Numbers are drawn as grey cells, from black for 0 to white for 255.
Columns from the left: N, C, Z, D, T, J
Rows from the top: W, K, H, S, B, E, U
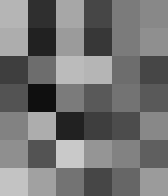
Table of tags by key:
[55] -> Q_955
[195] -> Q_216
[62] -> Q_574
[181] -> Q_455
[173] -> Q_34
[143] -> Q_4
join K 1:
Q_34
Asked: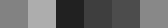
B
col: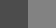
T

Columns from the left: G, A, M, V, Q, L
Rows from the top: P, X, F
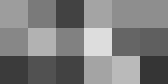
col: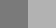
A
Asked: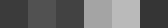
F
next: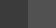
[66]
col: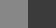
G
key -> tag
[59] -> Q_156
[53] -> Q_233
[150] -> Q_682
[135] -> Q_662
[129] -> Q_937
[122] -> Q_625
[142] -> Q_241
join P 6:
Q_241

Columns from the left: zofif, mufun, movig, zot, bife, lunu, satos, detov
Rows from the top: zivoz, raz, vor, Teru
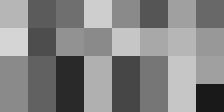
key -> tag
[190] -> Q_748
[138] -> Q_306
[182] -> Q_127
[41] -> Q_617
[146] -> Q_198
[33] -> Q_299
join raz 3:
Q_198
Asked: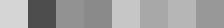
raz
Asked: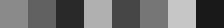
Teru

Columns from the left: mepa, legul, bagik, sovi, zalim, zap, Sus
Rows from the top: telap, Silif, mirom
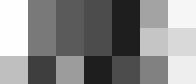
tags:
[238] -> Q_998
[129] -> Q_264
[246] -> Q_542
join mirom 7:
Q_998
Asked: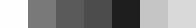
Silif

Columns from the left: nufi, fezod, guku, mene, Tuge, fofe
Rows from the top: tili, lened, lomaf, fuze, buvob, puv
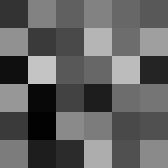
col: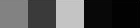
fezod
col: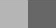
mene

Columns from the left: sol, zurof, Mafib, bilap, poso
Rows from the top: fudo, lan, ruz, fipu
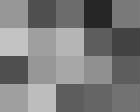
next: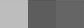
[114]
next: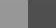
[108]
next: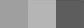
[66]
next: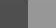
[167]

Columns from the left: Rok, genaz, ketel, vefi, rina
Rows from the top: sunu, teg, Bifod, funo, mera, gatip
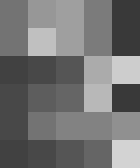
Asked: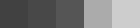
Bifod
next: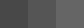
[211]

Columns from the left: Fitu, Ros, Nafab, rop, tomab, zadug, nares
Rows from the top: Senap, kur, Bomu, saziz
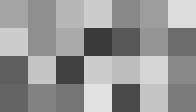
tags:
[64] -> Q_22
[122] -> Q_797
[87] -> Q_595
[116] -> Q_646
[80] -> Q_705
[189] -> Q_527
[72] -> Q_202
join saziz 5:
Q_202
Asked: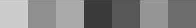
kur
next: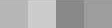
[220]
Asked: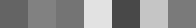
saziz
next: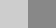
[157]
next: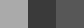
[149]

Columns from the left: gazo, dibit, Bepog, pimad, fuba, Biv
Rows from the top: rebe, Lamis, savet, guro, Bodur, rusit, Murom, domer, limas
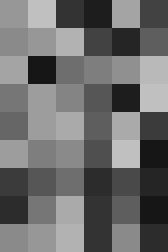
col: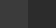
gazo
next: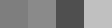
[22]
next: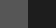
[192]
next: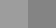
[86]
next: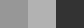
[138]

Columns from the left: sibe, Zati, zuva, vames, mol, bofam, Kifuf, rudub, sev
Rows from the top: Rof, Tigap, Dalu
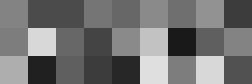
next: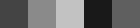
[131]
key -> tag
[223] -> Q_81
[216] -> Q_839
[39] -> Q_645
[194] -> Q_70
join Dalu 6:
Q_81
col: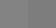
sibe
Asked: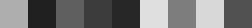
Dalu
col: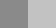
bofam
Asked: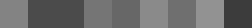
Rof

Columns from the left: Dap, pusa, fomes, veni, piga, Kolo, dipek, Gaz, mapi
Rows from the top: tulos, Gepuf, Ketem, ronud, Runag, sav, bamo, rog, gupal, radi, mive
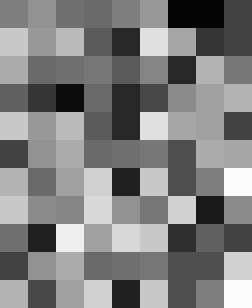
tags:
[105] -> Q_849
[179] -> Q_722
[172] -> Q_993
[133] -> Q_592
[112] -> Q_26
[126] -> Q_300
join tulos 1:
Q_300
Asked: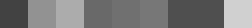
radi
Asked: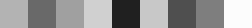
bamo

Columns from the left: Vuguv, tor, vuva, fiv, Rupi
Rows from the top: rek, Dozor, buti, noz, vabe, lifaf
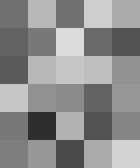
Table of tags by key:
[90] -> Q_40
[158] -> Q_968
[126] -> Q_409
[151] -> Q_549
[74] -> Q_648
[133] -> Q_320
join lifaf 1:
Q_409
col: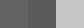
Vuguv
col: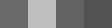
fiv

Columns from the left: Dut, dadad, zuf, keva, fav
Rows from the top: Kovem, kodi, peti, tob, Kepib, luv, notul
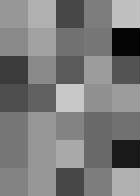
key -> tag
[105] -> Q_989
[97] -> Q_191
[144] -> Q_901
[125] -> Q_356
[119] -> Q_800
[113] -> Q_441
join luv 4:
Q_989
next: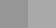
[105]
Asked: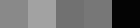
kodi
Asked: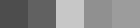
tob
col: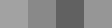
dadad

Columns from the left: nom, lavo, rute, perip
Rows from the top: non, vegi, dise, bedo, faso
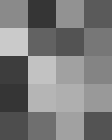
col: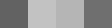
lavo
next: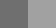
[83]
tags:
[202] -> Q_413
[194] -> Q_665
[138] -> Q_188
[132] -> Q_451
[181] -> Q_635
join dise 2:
Q_665
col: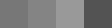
perip

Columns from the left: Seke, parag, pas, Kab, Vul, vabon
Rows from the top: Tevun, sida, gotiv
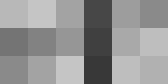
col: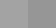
pas
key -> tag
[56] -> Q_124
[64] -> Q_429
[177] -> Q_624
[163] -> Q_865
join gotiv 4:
Q_124
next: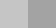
[71]

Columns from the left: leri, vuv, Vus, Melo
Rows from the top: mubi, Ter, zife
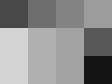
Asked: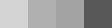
Ter
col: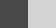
leri

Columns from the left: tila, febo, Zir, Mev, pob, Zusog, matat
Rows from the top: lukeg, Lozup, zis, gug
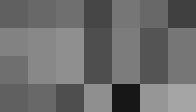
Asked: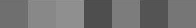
zis
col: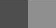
Mev
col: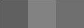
tila
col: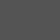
Zusog
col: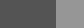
Zusog

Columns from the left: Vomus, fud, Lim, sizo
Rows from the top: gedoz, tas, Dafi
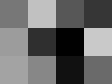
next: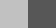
[54]
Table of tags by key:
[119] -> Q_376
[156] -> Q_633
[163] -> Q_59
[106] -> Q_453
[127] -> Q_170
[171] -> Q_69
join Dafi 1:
Q_59
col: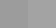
Vomus

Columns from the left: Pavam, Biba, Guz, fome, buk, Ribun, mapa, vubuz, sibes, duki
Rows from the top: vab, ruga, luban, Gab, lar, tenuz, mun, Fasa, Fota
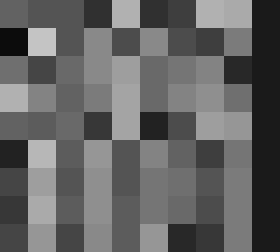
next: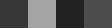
[158]
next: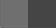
[105]
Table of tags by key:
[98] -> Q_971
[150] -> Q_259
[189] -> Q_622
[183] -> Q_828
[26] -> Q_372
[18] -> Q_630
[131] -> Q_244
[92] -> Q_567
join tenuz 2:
Q_828

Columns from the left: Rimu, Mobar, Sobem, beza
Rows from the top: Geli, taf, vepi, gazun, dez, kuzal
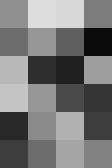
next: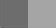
[130]
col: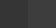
beza
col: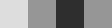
Mobar
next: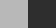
[32]
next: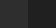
[157]

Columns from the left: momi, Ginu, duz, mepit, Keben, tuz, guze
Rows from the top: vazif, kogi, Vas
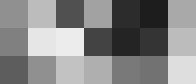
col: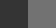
tuz
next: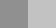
[175]
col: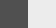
duz
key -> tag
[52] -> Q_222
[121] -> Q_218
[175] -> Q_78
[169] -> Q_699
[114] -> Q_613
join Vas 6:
Q_613

